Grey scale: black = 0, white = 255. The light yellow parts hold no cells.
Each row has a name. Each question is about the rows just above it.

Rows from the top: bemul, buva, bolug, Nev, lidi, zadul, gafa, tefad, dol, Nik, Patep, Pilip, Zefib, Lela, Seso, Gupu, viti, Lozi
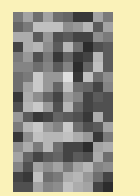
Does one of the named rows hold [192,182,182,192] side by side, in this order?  yes
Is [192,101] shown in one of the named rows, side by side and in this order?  no
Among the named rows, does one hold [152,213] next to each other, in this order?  no

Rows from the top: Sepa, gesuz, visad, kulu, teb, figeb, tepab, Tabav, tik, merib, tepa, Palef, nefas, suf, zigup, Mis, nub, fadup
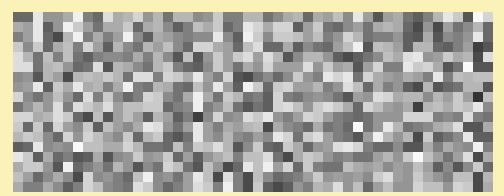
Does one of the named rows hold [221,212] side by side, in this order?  yes
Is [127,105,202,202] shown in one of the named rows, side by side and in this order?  no
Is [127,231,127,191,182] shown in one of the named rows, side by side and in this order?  yes
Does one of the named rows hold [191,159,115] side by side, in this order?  yes

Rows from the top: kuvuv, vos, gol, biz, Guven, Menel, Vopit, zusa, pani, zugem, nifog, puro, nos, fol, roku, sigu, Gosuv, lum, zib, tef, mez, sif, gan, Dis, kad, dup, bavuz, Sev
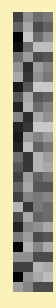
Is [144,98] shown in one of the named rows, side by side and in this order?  no
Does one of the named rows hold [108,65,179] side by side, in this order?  no
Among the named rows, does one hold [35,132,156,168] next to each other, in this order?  no

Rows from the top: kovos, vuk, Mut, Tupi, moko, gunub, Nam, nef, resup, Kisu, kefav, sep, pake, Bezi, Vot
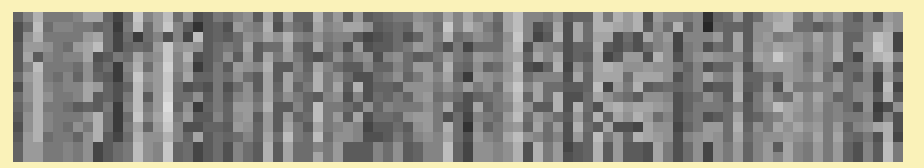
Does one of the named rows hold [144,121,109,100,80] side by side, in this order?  no
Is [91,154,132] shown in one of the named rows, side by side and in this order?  no
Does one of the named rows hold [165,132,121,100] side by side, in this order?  no
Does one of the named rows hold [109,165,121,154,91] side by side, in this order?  yes
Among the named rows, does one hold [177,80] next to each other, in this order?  yes
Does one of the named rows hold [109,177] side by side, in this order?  yes
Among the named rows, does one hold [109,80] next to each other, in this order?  yes

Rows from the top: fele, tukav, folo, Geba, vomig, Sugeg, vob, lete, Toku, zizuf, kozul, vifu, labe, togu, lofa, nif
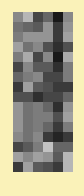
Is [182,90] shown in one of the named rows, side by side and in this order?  no
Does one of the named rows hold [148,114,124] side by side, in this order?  yes
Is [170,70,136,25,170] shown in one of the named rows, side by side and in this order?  yes

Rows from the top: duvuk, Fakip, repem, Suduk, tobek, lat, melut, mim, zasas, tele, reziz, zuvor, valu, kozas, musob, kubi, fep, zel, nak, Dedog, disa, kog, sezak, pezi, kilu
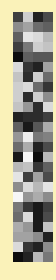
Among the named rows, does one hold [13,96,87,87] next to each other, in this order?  yes
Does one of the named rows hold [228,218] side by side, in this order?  yes
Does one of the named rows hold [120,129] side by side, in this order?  yes
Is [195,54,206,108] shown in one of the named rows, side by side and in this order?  no

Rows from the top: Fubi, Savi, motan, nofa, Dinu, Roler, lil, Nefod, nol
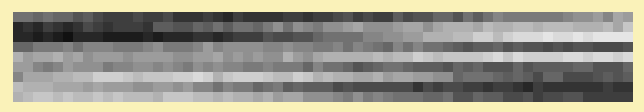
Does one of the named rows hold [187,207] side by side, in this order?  yes
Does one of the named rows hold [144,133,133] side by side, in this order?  yes
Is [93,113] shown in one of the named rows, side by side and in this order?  yes
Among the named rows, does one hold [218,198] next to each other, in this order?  yes
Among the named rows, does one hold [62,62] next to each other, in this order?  yes

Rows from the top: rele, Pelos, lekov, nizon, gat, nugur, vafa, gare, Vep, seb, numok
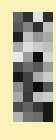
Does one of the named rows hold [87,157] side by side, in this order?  yes
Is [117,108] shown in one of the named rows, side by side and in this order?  yes
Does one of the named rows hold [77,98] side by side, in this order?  yes
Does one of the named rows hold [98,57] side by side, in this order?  yes
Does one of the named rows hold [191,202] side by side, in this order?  yes

